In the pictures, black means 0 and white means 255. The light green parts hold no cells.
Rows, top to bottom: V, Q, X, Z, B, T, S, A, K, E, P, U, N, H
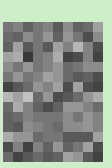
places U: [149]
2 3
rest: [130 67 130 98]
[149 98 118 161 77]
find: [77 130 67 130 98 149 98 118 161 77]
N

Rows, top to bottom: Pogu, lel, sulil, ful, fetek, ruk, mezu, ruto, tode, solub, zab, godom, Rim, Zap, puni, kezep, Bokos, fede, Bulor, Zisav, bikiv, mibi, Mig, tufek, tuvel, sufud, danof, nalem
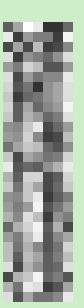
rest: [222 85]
[165 116 116 136 233]
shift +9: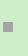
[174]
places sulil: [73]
1 3 6
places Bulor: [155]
1 3 7
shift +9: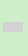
[220 220]

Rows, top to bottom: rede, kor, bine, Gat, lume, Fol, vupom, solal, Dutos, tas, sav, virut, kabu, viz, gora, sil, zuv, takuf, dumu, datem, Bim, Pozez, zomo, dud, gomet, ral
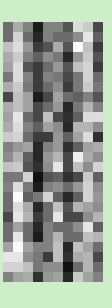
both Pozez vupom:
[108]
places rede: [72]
10
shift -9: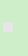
[221]

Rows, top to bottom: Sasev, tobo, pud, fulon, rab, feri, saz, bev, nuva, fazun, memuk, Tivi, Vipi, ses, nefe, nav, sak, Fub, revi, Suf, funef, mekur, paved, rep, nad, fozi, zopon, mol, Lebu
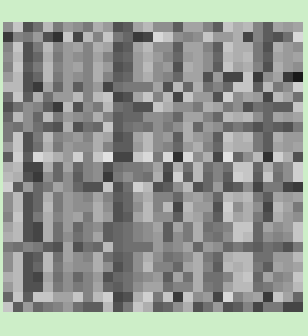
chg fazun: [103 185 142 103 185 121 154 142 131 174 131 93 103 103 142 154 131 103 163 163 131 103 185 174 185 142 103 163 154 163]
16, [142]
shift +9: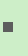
[102]
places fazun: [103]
1 4 13 14 18 22 27

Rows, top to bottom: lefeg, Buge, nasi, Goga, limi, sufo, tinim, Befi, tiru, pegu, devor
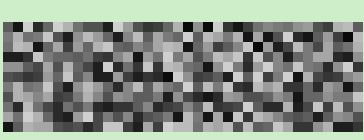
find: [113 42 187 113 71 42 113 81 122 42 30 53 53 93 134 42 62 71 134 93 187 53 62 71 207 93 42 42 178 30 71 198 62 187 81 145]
tiru
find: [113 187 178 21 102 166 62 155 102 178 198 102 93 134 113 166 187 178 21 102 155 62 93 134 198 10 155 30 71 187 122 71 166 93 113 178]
nasi
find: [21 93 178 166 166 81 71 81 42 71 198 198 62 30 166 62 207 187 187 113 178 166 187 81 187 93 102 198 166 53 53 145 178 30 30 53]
devor
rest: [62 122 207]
[21 178 71 53 62 134 155]
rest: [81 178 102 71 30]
[207 42 113 53 198 53 187 178 113 102 21 145 207 122 42 155 207 134 113 198 122 113 42 145 207 53]

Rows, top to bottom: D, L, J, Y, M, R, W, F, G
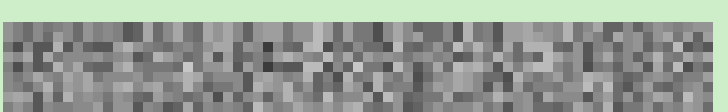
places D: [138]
4 7 11 17 24 39 41 45 54 56 59 63 67 69
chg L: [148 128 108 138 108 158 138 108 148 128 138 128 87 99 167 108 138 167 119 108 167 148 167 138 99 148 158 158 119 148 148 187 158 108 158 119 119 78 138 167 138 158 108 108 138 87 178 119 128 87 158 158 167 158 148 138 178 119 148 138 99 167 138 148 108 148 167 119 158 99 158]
60, [128]
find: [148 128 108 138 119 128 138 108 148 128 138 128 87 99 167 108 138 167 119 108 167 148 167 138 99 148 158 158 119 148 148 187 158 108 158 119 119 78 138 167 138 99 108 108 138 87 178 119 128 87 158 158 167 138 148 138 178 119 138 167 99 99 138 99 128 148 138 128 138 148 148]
D
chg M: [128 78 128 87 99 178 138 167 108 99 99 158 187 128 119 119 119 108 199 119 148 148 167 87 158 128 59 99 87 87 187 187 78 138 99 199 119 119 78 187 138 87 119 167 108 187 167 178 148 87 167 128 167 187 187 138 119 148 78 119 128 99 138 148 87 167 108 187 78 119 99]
13, [178]
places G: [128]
1 3 6 7 16 22 24 28 43 45 68
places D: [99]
14 25 42 61 62 64
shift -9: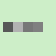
[78 169 110 119]

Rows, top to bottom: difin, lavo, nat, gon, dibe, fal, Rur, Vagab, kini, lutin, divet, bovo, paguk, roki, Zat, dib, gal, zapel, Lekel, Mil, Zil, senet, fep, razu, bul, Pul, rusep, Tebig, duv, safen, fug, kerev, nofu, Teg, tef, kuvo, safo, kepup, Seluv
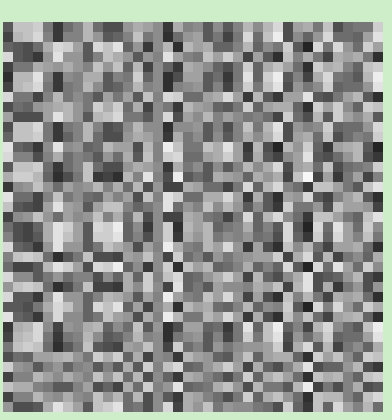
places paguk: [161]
12 13 24 34
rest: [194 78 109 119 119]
[206]
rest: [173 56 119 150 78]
[150]

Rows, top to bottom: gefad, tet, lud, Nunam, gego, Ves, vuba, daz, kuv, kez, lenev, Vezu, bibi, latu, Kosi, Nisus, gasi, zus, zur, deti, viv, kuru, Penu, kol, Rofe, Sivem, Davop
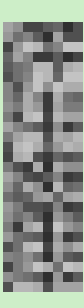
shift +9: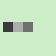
[67 181 121]
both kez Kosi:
[123]
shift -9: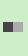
[60 163]
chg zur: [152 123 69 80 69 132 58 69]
3, [80]
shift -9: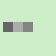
[93 163 123]
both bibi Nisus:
[80]

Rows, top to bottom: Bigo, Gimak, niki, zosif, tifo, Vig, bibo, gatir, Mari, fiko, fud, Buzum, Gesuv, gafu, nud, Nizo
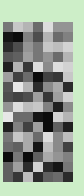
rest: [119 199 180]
[107 221 148 148]
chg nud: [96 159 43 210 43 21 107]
7, [119]
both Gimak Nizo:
[107]
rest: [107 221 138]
[189]

